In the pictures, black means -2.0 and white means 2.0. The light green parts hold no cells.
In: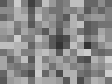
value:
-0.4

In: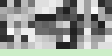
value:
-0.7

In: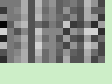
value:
-0.9

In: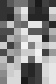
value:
-1.2

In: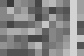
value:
0.5

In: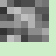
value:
-0.2

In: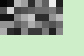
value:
-1.5
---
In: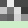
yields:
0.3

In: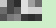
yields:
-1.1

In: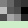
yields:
-1.4

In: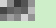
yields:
0.3

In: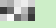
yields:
-1.1

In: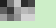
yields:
1.3

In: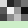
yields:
-0.4

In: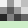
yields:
-0.4
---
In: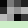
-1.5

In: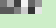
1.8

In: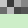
0.1

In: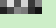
1.3

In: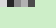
0.8

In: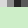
-0.6

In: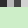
1.3

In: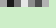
1.6

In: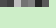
-0.2

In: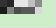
1.6
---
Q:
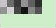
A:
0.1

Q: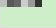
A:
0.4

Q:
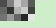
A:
-1.4

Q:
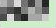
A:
0.6

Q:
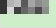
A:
-0.8

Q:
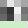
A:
1.4
